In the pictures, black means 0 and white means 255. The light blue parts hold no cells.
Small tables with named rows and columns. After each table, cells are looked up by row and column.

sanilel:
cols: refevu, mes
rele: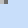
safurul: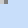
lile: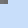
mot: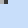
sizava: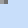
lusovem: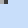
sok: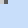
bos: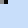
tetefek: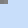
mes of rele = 109
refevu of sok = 206
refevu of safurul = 204
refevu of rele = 191
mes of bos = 7
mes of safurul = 128
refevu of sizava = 158
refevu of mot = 180
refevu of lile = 116
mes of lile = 111
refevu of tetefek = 126
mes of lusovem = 59
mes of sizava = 114
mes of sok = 92
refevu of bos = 142
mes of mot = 56
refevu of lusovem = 175
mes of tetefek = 133

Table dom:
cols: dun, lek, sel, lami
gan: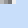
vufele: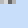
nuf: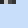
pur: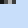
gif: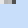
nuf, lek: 201
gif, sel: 185
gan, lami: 238
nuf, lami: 54
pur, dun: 21
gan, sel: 118

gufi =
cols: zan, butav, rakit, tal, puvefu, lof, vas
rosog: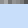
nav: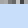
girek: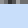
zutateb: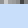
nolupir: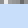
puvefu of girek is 160
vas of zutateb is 128
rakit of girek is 50
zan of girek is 144
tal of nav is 102
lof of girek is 111
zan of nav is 165

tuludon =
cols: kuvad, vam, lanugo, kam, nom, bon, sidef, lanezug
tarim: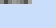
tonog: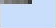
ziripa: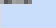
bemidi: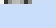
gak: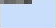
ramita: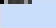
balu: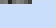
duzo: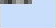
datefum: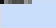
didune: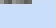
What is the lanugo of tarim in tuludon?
128
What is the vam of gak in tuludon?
101
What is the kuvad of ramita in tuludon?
5
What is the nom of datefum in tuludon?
80
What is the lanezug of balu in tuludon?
67
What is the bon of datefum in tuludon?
74

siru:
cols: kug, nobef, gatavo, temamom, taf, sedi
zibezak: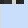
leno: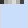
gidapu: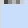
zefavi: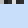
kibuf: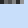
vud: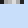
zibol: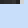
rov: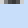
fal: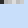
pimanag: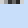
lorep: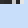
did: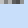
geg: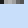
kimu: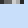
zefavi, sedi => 49
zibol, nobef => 44
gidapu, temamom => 183
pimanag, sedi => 208
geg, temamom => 158
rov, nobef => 126
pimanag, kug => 208
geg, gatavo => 180
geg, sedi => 84
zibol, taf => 35
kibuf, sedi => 148
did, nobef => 128

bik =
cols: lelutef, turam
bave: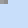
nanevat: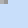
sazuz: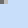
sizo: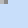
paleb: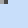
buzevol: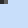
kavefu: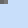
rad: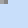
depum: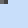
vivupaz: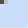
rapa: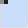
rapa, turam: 32
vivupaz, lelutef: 80
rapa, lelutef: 141
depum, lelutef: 106
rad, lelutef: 163
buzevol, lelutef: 43
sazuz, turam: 191

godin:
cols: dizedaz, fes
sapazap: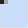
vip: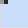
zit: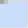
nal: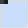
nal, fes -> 31
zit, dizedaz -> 166
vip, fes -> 39
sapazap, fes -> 170
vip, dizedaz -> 154
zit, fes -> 194
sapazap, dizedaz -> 32
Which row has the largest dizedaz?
zit

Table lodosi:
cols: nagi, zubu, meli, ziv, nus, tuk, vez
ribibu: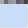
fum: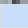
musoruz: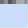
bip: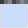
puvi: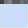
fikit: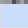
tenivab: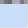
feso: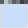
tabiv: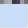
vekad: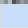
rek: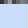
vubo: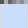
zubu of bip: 110
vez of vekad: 136
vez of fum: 155
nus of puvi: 89
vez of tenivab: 153
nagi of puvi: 66
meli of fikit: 152
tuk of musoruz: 173
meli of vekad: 186
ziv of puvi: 87
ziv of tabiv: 62
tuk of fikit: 161
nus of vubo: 160
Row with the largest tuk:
musoruz

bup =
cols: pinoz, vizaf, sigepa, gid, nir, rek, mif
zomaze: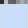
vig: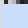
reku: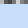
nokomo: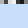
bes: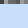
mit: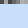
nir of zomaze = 141
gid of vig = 183
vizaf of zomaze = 192
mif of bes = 127
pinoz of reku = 182
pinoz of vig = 217
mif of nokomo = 132
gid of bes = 102
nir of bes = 89
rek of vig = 33
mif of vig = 48
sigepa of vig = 203
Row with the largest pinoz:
vig

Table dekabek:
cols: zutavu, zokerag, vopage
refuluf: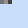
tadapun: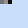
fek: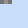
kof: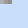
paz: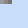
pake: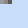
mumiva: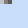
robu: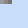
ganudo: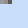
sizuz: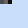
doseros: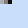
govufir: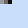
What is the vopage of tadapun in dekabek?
15
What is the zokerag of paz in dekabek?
136
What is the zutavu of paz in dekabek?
155
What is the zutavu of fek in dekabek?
116
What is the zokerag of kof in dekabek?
155
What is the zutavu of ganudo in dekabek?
155
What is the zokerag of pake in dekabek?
136
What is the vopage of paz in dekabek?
117
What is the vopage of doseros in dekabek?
15
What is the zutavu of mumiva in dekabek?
195
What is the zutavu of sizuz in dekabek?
76
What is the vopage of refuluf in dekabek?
66
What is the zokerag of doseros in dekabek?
127
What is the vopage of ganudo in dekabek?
91
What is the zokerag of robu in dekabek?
136
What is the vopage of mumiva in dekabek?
91

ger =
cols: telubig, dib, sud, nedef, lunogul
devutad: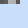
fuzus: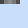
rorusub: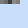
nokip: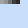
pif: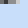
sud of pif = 142
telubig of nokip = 162
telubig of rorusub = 122
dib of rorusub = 106
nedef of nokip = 63
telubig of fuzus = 69
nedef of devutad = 176
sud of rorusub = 62
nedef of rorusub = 139
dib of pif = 59
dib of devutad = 95
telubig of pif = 113
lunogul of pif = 205
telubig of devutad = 88
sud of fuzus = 142
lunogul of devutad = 87
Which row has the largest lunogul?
pif

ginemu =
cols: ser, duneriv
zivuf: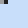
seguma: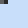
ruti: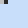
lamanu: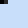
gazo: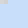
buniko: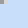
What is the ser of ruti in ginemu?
194
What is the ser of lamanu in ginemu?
1
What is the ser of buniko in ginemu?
156
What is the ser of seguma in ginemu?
96
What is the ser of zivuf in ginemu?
160
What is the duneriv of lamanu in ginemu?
44
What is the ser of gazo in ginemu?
215
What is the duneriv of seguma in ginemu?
42

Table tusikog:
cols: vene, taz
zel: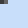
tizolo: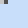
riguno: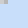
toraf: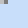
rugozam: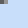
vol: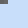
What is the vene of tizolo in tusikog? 200
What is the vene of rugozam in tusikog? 94
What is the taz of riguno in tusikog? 183
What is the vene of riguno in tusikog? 206
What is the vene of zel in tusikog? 60
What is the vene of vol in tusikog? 98
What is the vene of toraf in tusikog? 193
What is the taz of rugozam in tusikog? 152
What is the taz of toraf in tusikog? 123
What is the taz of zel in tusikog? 103
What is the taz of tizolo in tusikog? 80
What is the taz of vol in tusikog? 104

